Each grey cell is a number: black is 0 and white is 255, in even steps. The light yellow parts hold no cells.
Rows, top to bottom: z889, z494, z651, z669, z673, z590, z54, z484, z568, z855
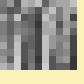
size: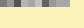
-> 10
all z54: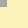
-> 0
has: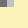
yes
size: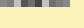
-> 10
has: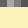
no
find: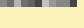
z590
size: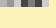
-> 7

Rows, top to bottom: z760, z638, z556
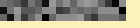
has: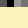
no
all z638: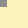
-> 6 7 14 15 16
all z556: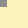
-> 2 5 8 9 10
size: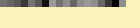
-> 18
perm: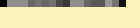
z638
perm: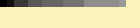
z556

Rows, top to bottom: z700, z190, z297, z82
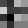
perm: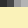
z700
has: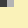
no
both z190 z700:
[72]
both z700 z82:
[46]
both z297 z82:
[46]
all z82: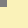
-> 0 2 3
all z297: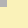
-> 2

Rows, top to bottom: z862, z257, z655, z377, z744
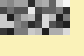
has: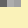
no
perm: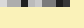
z744
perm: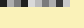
z744

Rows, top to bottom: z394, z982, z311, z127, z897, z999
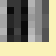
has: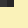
no
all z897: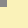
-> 5
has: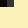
yes

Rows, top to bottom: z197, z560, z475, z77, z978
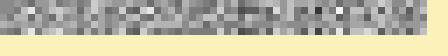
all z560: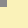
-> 0 1 30 33 37 52
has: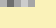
no
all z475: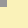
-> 0 10 16 24 26 28 37 43 51 56 59
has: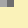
yes

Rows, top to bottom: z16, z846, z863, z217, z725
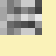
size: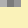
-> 3
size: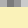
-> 4
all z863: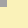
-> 0 2
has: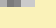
no

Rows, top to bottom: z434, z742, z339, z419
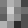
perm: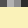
z419
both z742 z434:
[127]
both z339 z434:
[178]
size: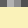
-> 4
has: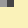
yes

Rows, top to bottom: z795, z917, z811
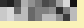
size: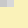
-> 2
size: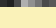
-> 8
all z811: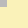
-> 2 3 6 7 10
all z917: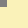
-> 5 6 9

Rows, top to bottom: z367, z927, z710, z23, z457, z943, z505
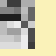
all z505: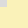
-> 0 1 2
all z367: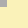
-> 0 3 4

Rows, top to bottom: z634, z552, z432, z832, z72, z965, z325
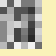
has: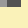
no
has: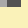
yes
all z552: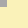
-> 1 5
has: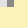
no
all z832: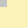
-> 1

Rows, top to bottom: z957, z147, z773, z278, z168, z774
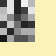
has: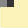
no
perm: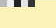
z957
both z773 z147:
[65]

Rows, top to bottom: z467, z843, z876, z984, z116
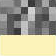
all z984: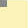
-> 0 2 4
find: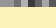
z467

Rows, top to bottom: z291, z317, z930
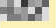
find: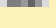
z930
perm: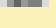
z930
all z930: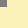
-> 1 2
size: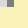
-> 2

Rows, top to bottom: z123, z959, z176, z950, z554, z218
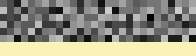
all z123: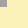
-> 3 6 8 17 27
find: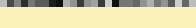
z959

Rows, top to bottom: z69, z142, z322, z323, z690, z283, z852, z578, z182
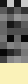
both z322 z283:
[103]
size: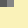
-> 2
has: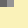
yes
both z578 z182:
[66]
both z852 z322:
[134]

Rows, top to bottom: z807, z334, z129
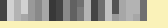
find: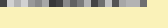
z334
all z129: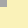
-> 3 6 17 19

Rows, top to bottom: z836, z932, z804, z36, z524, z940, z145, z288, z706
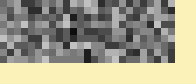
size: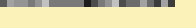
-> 25
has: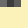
yes
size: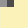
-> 2
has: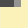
yes
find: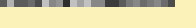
z145

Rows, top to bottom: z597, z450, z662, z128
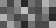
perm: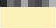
z662
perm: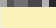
z128
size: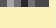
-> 7
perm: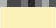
z128
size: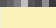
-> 8

